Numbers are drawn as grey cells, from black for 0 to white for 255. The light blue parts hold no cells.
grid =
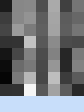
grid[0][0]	27
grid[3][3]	88
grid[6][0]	5
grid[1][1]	136
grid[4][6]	122
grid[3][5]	76
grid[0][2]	137
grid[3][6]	73
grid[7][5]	92
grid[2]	[69, 155, 123, 96, 163, 94, 117]
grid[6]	[5, 122, 183, 71, 190, 60, 91]
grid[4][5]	38
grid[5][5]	39
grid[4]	[21, 71, 130, 76, 130, 38, 122]
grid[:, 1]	[135, 136, 155, 51, 71, 107, 122, 50]

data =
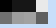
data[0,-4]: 1
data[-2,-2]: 22
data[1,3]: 95

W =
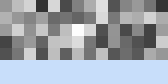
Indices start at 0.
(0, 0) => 150
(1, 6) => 100
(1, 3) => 160
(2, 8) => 80
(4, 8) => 192
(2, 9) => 148
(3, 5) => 197
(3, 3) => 100
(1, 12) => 210
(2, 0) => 154
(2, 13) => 157
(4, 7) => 115
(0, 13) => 52
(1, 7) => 122
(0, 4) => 215
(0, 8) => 223
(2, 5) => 190
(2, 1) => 209
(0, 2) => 211
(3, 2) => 153

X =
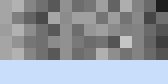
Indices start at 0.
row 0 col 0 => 165
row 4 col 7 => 118
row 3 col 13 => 62
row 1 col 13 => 111
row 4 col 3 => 112
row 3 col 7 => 108
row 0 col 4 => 88
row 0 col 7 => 118
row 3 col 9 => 84
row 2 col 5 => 145
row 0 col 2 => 133
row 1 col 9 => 157
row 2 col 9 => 139
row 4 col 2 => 133
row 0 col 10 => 174
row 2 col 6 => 109
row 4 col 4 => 88
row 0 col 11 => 131
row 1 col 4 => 166

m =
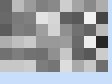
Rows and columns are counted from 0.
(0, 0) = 102
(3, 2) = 201
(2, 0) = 92
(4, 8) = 204
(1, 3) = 227
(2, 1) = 126
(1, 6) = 88
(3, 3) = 153
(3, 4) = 153
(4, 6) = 100
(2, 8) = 187
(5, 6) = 169
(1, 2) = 128

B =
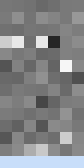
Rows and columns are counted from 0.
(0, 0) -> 119
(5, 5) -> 246
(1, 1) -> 143
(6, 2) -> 127
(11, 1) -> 135
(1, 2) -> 116
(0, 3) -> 105
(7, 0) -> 110
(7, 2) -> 118
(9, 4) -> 115
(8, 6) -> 126
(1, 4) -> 132
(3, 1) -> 232
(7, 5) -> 106
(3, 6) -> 140
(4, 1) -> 120
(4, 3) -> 104
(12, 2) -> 173
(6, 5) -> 102
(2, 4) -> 119
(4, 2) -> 126
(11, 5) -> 205
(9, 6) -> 114
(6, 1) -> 103
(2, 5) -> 133
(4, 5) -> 129
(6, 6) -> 80
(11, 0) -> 86
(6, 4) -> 110
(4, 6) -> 126
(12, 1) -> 139

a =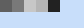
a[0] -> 95
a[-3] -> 199
